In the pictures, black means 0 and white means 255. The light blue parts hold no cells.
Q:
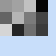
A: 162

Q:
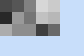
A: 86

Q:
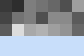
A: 45

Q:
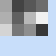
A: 67

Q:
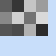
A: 54

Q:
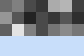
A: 128

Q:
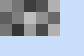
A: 117

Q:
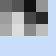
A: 83
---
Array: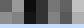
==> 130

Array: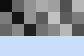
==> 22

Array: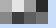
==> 62

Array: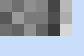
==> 154

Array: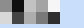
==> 68

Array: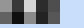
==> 15
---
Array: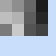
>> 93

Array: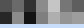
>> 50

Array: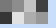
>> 195

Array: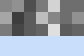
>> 91

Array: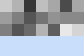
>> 85

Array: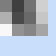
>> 105

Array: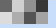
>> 145

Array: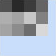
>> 198

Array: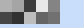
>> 60
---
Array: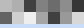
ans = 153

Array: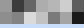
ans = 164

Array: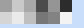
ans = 131

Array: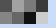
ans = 17

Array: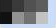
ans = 114

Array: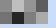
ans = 127
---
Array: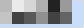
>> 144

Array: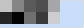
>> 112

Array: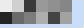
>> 174

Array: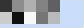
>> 248

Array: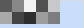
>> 46

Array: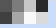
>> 166
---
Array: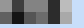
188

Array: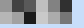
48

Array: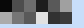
160

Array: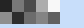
248

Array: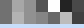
73

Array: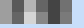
113

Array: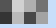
114
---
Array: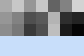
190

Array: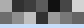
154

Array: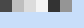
244

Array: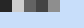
99

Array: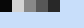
136

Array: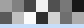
211
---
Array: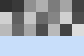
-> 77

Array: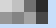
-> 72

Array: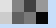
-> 7

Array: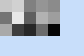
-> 158

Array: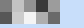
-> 106

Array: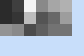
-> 157

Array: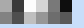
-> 88
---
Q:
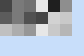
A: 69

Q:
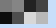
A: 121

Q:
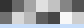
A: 50

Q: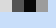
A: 218

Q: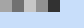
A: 165

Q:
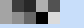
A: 164

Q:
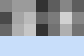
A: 134

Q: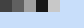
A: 65
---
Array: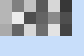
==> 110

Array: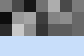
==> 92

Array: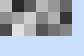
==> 84

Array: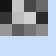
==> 93

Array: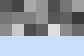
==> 222

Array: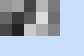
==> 202

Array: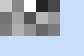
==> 145

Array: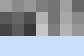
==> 126

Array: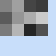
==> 181
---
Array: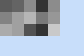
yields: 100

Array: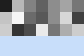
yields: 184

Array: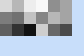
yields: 183

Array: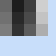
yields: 29

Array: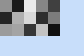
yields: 26

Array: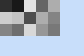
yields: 24

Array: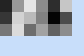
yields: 152
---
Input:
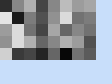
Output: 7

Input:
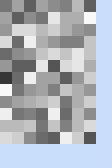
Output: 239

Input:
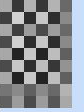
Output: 156

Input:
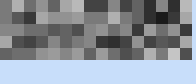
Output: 122

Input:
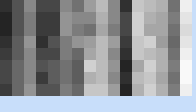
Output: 176

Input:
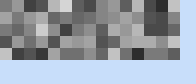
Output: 122

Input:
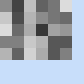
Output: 171

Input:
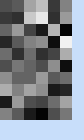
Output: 3

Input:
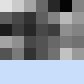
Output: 113
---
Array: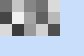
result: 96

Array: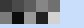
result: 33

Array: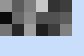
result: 81

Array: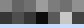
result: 199

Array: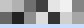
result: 208

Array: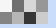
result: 55

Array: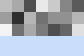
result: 145

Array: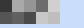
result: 199
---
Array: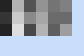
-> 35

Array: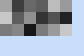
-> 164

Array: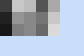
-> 62

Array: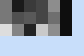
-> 120

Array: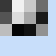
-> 55

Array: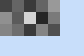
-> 68

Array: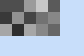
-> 78
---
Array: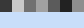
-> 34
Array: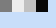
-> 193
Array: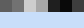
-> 9
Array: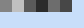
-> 109
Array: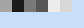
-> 236
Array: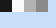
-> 178
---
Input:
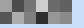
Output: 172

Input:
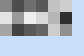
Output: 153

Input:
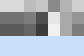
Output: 114

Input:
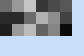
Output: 42

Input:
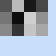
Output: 13

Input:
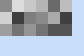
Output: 63

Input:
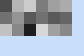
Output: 148
